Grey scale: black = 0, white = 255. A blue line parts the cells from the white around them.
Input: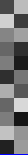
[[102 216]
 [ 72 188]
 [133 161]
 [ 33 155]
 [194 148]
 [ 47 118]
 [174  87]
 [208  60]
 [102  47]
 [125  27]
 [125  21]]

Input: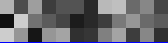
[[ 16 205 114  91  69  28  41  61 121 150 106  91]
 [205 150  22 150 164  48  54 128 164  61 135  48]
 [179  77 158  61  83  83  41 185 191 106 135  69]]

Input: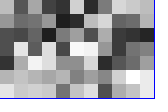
[[ 79 229  92 222  72 249 243 151  59 115 129]
 [229 202 209 202 115 195 222  79 173 195 235]
 [181 195 181 167 181 129 159 135 209 255 235]
 [ 51 173 243 222 143 143 215  44  86 108 159]
 [151 108 115 151  30  44 189 215 100 108 181]
 [189  86 167  66  51 209  44 123 215 202 189]
 [ 79  72 100  30 123 159  79 173  59  51  37]]

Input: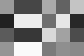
[[149 250 250 123 143 137]
 [ 33 237 237 110 231  40]
 [155  70  70 170  98 196]
 [ 91  55  55 217 162  76]]

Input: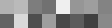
[[ 99 217  78 158  72  92  64 137]
 [178 186 125 113 239 150 158 131]]

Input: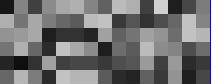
[[103 181 124  43 194 181 181  91  43  36  97  57 147  30  71]
 [116 175 103  43 194 168 139  30 109  91 187 139 132  78 109]
 [147 154 168  30  50  50  36 161  97 116 161 147 109 194 181]
 [ 23 132  64 139 168 175 132  97 187 175  64 209  30  71 124]
 [175 116 168 124 103  91 187 194  57  85  50  78 103 194 132]
 [ 36  15  50 161  64  71  71  57  78  85 154  64 154  43  57]]

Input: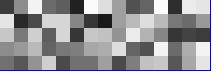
[[140 153 185 100 120 126 167 173 222 100  81 243 107 173 243]
 [ 60 140 243 107  94  33 251 222 159  81 100 251  46 235 229]
 [199 120 207  94 214  54 199 193 147 235 179 134  54  67  60]
 [113  87 147 207  74 113 113 159  74 126 193 199  87 167 229]
 [229  40  74 214 214 134  54  25 159 185 222 185 120 107 153]]
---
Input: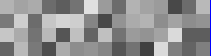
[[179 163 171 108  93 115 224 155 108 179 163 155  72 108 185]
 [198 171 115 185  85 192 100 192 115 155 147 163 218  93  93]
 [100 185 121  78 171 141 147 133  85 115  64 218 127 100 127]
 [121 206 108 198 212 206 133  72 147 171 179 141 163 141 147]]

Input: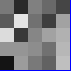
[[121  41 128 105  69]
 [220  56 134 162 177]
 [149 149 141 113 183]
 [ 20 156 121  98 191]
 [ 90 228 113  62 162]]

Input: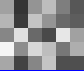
[[161  52 148 189 126  87]
 [181  59 196 148 105  93]
 [167  67 134 196  79  79]
 [245 141 216 189 119 174]
 [134 224 105  73 231 161]]

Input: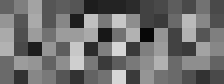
[[106  50 135 121  85  50  99 114 214  58 149 114 106  79  50  73]
 [178  73  29 149  93 199  43 127 214  58 127 156  66  58 163 135]
 [170  79 156 114 156 156 170  23 114 178   7 149  66 178  85 127]
 [149  85 170  85 135  29 192 121 199 142  66  58 106 186 135  79]
 [ 99 127 163  85  93  85  29  35  35  43  66  73  93  73 114  73]
 [106 156 149  99 142 207 121  58  93 121 142 178 106 142 142  99]]

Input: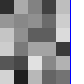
[[211  31 184 101 115]
 [ 86  71 225 136 178]
 [205 122 164 164  58]
 [150 136 144 107 205]
 [197 144  94  94 219]
 [ 46 171 130  65 190]]

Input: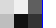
[[190  17  51]
 [218 240  95]]
